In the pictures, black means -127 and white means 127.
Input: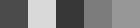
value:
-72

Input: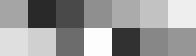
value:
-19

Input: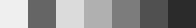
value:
91

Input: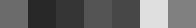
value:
-74

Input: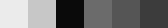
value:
-117

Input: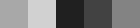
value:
-95
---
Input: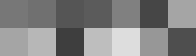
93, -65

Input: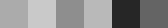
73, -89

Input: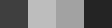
61, -91

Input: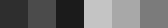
68, -100

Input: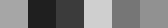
79, -96

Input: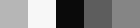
119, -117
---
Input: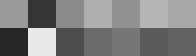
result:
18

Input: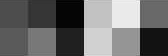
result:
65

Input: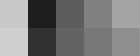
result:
-35

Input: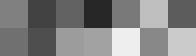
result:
-7

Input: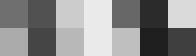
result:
-24

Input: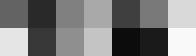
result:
-64

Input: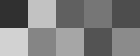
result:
-31

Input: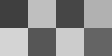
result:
63

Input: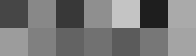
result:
68

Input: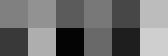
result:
-7
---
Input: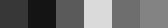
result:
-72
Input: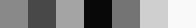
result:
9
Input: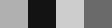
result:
48
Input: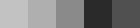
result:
66
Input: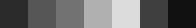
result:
-84
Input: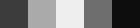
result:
-67
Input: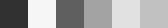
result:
-78
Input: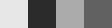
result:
103
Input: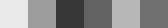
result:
105
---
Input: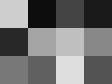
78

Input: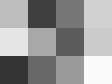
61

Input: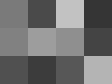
-5

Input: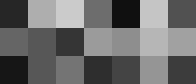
-89

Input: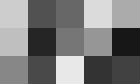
77

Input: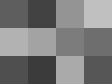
-33
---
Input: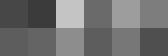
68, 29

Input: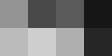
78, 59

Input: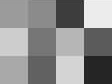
108, 84

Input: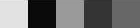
98, 25

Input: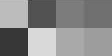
89, 60

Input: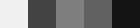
112, -1
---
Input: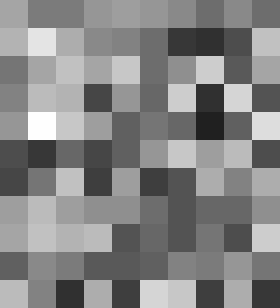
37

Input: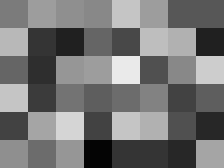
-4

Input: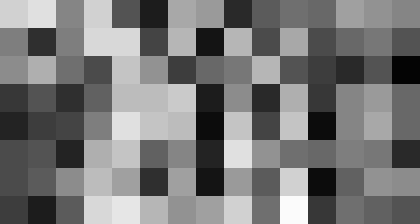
81

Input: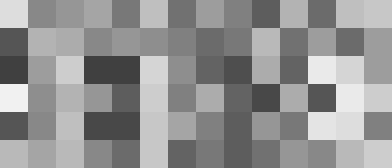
93

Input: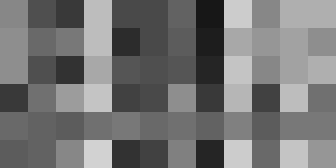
7

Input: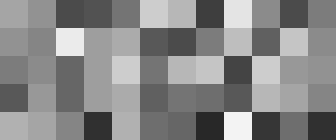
37

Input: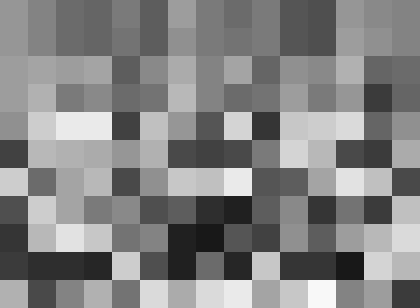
22

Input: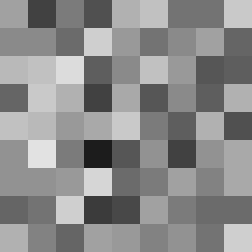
33

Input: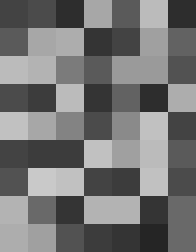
-60
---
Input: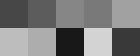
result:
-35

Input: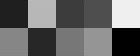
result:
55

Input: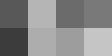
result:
53

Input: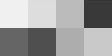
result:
93

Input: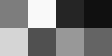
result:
121

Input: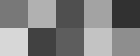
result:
49

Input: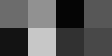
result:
17

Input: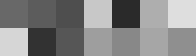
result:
-35

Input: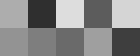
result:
-80
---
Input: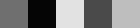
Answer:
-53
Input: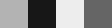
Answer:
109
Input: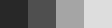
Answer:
37
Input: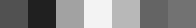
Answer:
-27
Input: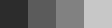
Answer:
1
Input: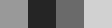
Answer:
-21
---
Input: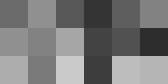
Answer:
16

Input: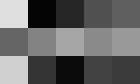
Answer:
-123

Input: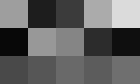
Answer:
-98

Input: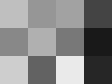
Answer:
22

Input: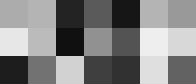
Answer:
52

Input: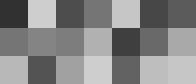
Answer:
78

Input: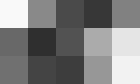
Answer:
9
